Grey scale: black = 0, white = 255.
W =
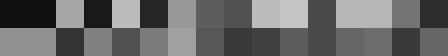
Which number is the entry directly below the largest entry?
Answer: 93
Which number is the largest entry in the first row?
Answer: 196
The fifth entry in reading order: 188
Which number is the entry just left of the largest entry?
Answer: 188
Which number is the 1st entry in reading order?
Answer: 17
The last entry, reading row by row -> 101
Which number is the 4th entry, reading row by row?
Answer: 25
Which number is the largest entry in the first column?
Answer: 145
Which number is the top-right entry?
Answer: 44

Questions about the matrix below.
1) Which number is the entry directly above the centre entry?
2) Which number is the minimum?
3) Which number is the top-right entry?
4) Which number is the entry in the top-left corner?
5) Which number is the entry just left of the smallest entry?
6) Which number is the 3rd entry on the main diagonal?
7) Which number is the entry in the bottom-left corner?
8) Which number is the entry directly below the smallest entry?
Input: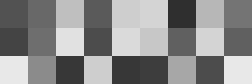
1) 206
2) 47
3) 116
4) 82
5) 212
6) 55
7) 232
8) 96

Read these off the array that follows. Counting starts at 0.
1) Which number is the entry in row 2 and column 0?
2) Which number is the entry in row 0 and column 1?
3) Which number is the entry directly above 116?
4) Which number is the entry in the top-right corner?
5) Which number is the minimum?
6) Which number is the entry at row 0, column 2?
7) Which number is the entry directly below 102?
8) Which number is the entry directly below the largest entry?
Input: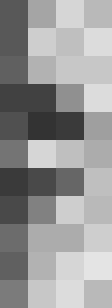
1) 96
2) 165
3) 80
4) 185
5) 51
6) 214
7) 206
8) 185

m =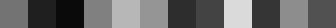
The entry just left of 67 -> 45
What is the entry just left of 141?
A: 53

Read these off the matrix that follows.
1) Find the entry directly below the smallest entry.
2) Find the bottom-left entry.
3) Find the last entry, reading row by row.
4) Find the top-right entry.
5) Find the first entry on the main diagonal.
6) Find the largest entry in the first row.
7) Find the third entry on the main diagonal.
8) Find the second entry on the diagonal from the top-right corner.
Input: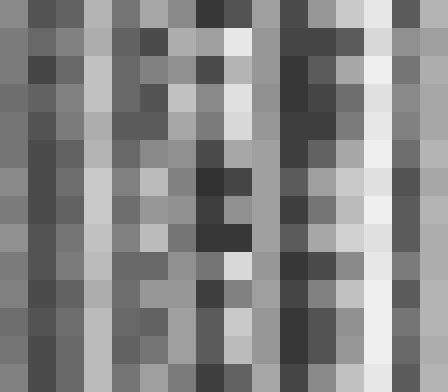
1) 62
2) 129
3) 180
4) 180
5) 137
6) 231
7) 104
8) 144

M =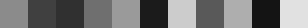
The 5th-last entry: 204
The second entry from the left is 64

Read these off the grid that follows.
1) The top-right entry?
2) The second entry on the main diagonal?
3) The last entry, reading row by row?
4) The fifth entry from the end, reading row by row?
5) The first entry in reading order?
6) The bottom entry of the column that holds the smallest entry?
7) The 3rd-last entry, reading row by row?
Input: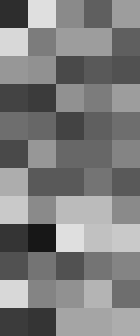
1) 157
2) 124
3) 173
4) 59
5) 45
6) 52
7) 165

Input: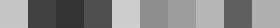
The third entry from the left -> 51
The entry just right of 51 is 79
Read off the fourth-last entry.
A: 157

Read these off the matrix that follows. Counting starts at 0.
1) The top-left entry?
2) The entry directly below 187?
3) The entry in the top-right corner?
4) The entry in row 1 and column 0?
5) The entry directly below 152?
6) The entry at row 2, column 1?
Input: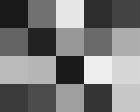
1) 26
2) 59
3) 67
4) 100
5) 26
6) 181

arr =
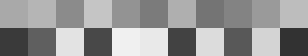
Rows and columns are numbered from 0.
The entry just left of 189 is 154
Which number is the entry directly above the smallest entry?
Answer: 189
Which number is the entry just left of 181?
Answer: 169
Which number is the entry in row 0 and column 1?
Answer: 181
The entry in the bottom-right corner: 50
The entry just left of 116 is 175
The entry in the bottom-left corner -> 58

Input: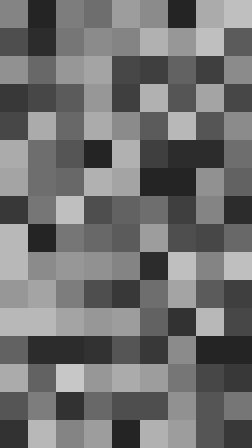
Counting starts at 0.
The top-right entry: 191
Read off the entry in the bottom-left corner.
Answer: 50
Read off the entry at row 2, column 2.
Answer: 151
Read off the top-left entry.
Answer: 132
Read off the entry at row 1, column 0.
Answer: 78
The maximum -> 199
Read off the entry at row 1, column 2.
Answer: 118
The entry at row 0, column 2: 125
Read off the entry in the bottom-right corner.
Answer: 56
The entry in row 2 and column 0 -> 145
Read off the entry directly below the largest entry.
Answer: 50
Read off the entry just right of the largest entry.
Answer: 151
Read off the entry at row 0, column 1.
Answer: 36
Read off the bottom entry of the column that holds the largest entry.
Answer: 132
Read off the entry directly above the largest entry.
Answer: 44

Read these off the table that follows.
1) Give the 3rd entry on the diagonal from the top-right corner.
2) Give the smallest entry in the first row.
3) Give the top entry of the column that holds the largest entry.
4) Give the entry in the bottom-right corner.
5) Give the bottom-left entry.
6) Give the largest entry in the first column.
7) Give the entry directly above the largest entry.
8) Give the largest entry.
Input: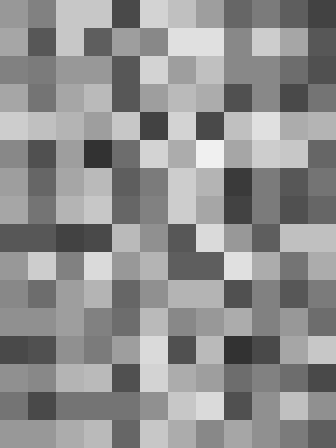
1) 136
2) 66
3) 158
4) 94
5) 152
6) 205
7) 73
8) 240
